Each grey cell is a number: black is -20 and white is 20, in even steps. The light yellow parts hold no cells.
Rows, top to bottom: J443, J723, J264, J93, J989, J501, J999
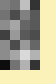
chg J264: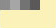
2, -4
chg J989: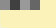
1, -8
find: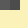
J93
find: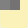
J443
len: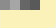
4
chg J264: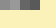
1, 6

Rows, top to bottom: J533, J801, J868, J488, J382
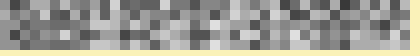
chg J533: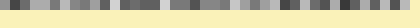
29, -3
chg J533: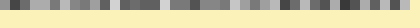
35, -5

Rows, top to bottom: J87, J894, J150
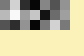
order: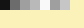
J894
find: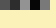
J150
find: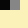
J87
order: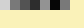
J150
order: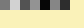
J87
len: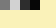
4

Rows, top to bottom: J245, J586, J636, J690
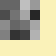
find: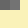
J636
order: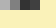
J690
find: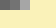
J636
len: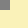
1
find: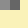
J636

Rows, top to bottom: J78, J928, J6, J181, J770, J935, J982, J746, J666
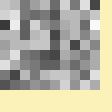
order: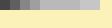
J770
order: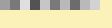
J928
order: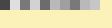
J78

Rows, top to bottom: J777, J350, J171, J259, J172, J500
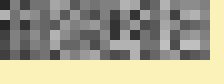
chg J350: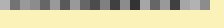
15, -2
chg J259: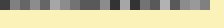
5, 8

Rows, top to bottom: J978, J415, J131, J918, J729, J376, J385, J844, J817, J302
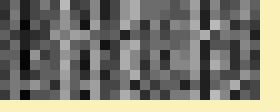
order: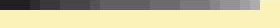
J844
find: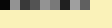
J376
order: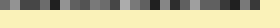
J844
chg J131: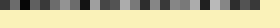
0, -9

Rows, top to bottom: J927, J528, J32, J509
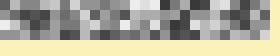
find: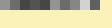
J528
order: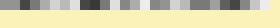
J32
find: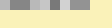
J927
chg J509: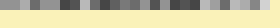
5, 5
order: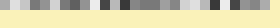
J927
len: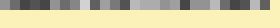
27
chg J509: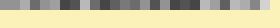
22, -3

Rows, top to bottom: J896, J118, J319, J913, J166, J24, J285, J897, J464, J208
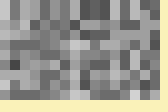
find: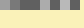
J285
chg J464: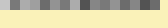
11, 5
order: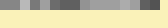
J913

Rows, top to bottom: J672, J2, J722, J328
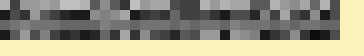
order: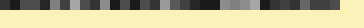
J2
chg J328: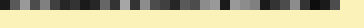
20, 4

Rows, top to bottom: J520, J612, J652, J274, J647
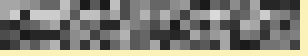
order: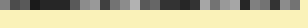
J274
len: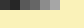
6
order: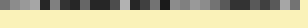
J652
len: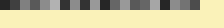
20
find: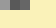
J647
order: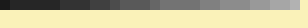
J652
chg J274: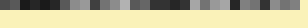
4, -14

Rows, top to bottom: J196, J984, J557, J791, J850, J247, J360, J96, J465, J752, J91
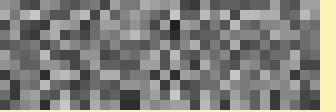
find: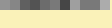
J196
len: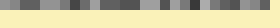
27
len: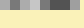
8
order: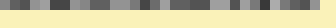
J360

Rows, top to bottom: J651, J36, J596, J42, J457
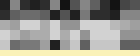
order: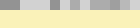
J42
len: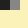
2
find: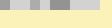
J596
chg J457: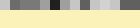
10, 11
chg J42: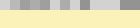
4, 7
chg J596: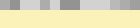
1, 5
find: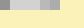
J596

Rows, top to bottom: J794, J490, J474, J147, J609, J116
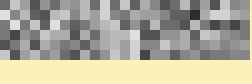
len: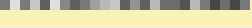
25
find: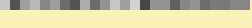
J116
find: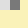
J474
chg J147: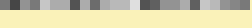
15, -7

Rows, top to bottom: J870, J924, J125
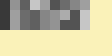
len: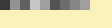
9
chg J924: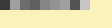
6, 7
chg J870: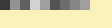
3, 11
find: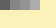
J924
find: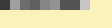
J125
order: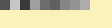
J924

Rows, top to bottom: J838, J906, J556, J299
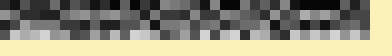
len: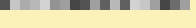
19
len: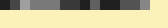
15

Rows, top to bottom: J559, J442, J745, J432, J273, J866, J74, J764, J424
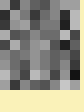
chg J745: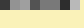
6, -15
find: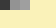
J745
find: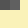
J432
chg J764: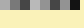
0, 9
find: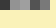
J745

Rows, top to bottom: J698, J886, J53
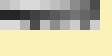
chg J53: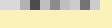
6, 8
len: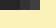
4
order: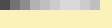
J698

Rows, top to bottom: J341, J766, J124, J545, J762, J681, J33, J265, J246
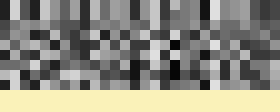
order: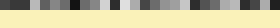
J681
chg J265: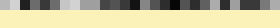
5, -5

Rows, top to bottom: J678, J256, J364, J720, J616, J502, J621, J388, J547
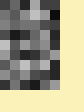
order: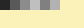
J621
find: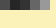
J502

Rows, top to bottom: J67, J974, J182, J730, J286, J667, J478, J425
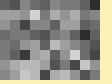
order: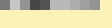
J478
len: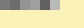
6
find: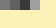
J667
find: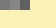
J730
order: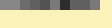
J67
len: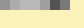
7

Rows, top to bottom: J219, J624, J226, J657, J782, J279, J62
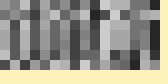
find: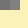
J657
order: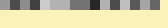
J226
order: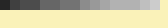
J62
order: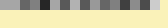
J782
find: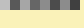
J219
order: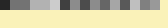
J219

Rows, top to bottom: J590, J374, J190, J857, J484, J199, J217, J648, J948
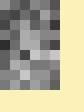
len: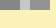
5
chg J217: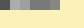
0, -5
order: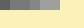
J948
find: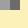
J374
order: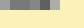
J217
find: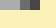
J484

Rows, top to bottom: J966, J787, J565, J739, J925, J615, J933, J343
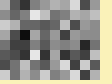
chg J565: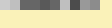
1, 8
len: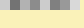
8
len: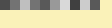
10
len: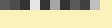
10
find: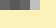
J565

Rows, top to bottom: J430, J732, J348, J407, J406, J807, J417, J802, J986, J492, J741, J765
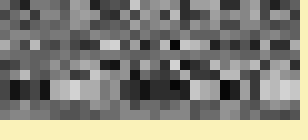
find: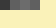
J348
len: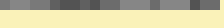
22
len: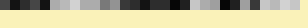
30
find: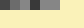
J732

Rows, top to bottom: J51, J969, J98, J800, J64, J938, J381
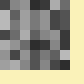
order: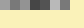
J98
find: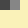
J51
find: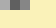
J800
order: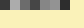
J51
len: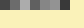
7
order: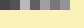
J969
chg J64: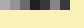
3, -13

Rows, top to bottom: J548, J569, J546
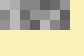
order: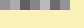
J569
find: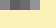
J548
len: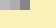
3
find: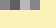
J546
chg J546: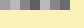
0, 3
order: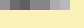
J548

